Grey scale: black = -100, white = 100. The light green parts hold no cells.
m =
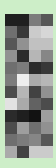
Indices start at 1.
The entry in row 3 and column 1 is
-32
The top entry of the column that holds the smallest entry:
-3
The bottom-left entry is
33
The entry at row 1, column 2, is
-76
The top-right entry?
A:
-32
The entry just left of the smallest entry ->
-76
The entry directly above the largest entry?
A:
-3
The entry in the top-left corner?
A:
-76
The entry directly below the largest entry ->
43
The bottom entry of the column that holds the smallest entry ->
59
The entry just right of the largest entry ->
33
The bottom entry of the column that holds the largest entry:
-48
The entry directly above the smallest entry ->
-23
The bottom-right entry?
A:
59

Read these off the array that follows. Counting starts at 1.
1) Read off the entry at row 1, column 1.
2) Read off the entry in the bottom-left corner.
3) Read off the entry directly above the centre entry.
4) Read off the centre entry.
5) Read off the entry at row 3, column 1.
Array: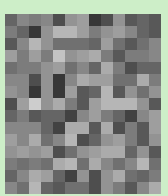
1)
-21
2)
6
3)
-31
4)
-31
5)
-31

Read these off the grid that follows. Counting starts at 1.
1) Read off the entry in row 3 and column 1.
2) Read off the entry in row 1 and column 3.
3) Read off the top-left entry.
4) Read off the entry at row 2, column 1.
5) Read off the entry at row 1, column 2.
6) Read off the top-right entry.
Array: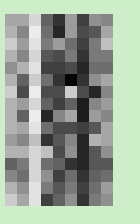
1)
60
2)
68
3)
30
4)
40
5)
30
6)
5

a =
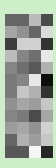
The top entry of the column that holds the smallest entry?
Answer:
-41
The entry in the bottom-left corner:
-31
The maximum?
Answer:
92
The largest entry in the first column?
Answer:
47
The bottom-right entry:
-70
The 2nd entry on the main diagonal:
14
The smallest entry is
-89
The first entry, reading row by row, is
-21
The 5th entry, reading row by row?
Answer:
30
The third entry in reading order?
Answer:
47
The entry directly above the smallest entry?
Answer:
39
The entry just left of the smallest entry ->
82

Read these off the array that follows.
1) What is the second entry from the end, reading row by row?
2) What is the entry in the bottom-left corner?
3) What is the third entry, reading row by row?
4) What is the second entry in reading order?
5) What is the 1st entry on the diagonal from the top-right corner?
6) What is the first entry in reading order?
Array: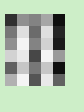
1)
83
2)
39
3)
3
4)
13
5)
-88
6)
-62
